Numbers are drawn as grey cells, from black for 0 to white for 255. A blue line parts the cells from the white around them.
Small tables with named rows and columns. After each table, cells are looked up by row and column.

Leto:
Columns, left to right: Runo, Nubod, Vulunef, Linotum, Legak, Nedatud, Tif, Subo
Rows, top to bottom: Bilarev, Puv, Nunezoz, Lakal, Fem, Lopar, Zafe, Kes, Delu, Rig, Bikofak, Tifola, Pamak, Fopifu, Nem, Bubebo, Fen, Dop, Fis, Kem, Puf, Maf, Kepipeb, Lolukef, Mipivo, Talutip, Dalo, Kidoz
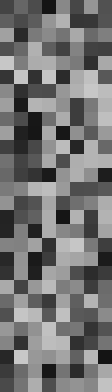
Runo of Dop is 131
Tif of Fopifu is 78
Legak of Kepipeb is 192
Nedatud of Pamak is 175
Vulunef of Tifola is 88
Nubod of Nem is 69
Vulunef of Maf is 94
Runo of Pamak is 104
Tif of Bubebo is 61
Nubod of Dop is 129
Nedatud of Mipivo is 48
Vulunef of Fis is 26
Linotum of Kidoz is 78
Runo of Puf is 170
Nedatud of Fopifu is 77
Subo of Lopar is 88
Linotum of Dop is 49
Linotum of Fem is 174
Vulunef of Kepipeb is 185
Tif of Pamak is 143
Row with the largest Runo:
Fem

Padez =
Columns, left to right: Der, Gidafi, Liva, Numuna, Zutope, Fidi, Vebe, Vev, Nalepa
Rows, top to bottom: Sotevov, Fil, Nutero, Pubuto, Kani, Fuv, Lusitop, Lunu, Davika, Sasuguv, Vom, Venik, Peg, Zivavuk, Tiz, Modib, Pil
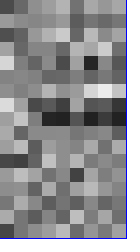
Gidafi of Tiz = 172
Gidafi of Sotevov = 104
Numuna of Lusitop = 180
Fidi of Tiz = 95
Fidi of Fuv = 126
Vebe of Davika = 33
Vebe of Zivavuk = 185
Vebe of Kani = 38
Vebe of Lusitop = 213
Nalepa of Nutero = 164
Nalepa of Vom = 171
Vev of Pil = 121
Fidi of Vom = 132
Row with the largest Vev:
Lusitop

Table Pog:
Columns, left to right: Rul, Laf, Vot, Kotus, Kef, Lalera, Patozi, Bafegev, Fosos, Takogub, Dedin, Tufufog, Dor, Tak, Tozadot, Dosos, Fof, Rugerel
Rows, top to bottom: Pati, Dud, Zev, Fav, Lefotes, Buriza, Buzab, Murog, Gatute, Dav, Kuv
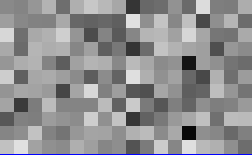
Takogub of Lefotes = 186
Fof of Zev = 115
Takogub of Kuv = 83
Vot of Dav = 194
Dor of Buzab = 145
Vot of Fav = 181
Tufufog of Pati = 109
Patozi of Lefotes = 180
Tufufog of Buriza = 145
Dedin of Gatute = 98
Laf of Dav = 142
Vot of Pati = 150
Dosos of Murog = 126
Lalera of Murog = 132
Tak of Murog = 100
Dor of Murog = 127
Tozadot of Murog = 143
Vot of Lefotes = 179
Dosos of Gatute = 112
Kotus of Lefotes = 131

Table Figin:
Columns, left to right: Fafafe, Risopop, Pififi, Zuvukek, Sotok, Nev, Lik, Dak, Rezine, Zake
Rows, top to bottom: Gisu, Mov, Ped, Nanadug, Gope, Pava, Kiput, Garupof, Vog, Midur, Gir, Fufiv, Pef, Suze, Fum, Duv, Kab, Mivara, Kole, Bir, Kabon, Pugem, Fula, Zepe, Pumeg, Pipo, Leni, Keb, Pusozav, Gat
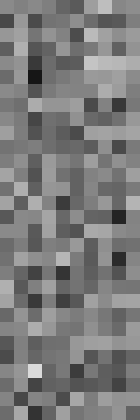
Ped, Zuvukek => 147
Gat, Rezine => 148
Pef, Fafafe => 164
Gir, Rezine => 74
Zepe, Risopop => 136
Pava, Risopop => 153
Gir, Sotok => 101
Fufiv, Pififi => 95
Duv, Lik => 100
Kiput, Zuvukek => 122
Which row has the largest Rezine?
Gope

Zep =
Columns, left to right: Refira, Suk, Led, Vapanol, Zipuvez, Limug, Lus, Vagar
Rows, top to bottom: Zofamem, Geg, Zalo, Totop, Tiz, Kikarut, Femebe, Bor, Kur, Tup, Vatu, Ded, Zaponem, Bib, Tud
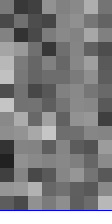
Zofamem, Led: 64
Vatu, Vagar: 156
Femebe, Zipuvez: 129
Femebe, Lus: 118
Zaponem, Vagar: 88
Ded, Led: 137
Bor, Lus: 135

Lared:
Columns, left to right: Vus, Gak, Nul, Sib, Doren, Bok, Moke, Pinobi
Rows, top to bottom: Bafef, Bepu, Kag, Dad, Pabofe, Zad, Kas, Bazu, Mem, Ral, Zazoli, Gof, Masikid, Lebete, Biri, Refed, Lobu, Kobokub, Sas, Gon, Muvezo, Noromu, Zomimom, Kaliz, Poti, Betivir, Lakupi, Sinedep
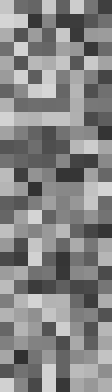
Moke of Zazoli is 205
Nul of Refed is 212
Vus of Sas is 73
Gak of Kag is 83
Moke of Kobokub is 119
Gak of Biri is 85

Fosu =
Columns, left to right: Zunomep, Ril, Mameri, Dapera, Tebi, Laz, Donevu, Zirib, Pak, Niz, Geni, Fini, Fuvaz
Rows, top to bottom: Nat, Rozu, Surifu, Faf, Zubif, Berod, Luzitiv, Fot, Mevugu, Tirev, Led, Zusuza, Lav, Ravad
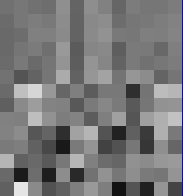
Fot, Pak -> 122
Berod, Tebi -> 171
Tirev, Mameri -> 86
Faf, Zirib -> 137
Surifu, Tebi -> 138
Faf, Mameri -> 123
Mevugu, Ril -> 127
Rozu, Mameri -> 125
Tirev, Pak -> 33
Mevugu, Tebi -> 125
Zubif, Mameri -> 106
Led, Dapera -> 72
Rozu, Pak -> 109
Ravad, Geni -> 32
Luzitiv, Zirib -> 120
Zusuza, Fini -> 151

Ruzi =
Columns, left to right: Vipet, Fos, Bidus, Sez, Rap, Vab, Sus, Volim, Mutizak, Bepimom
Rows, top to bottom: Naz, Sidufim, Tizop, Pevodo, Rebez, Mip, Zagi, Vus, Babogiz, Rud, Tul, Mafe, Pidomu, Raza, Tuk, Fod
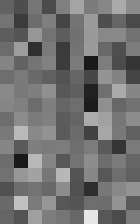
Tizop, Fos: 85
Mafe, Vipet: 108
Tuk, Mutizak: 148
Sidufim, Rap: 69
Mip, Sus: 71
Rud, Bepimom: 96
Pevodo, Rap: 59
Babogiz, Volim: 161
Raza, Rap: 141
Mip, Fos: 122
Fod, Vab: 103

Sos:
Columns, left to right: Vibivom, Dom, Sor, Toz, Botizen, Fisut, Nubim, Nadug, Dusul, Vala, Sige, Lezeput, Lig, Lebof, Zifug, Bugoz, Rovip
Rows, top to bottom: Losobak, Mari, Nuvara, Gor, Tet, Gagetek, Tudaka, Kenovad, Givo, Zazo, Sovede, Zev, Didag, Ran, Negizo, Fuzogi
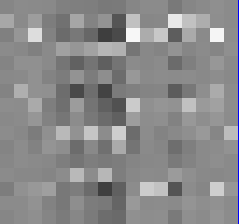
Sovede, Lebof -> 127
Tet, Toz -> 138
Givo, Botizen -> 118
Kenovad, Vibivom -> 141
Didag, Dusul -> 126
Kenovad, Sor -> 170
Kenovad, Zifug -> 154
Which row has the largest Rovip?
Zazo

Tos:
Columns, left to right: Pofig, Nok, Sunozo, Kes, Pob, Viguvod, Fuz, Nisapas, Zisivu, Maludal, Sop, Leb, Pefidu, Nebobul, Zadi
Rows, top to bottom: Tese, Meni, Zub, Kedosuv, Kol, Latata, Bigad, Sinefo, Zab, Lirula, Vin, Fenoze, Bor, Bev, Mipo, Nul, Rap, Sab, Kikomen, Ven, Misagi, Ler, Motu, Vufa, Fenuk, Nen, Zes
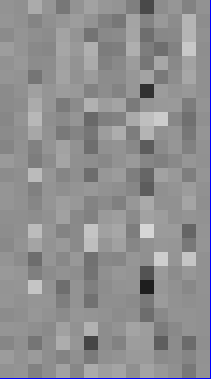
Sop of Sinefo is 149
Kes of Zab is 143
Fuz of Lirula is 118
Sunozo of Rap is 188
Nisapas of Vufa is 141
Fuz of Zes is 171
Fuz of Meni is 147
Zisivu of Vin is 147
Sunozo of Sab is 164
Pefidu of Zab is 135
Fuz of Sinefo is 177
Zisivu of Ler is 143
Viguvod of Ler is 147
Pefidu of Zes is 144
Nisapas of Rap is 161
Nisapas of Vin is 145
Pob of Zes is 162
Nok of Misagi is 149
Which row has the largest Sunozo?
Misagi

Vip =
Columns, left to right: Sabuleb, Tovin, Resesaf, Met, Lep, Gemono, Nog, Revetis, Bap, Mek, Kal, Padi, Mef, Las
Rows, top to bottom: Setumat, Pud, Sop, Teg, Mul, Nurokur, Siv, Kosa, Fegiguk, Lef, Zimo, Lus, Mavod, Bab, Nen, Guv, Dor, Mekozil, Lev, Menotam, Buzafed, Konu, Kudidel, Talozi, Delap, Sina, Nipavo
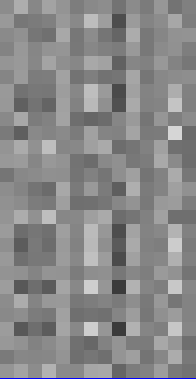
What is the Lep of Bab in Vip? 168
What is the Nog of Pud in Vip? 189
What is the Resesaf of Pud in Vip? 123
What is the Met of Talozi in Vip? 92
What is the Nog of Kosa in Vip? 185
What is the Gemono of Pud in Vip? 137
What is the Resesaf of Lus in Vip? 134
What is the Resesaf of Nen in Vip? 124
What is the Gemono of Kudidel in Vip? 111
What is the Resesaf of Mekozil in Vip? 121
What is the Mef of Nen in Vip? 156
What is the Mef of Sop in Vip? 146
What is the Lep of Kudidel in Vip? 161
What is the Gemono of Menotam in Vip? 124
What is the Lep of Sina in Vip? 148

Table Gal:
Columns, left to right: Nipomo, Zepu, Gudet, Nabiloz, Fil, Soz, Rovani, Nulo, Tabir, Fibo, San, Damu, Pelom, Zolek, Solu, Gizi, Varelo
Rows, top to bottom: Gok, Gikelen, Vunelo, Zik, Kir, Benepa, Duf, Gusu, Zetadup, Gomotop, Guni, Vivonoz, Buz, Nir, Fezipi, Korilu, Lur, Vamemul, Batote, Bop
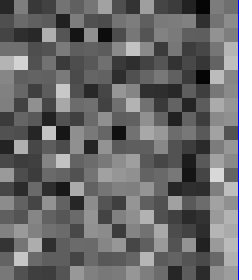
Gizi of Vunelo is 146
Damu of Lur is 169
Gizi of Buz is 216
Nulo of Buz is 161
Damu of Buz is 105
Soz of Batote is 69
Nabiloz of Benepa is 97
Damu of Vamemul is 154
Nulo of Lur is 139
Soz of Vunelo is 20
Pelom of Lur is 76
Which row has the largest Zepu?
Kir

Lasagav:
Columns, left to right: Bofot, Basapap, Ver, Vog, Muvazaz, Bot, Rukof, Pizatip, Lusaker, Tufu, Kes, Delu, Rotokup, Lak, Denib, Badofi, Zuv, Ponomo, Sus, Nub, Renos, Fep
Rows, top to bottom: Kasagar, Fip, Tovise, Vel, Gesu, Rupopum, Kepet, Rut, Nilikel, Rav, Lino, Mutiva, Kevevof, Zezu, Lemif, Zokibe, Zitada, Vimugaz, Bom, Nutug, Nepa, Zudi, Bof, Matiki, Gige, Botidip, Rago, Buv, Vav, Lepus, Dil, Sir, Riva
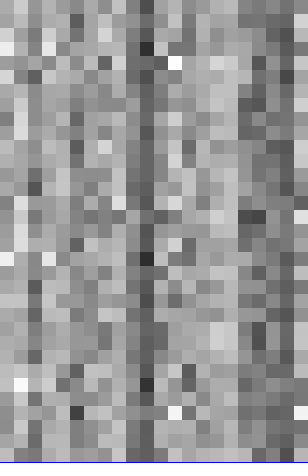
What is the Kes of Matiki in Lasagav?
101
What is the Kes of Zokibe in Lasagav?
112
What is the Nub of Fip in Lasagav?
106
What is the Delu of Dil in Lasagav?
180
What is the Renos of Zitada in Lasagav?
122
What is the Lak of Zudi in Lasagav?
146
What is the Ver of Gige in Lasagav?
134
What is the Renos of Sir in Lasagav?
96
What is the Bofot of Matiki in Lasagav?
161
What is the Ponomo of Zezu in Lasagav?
162
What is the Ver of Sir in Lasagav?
107
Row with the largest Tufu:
Zokibe

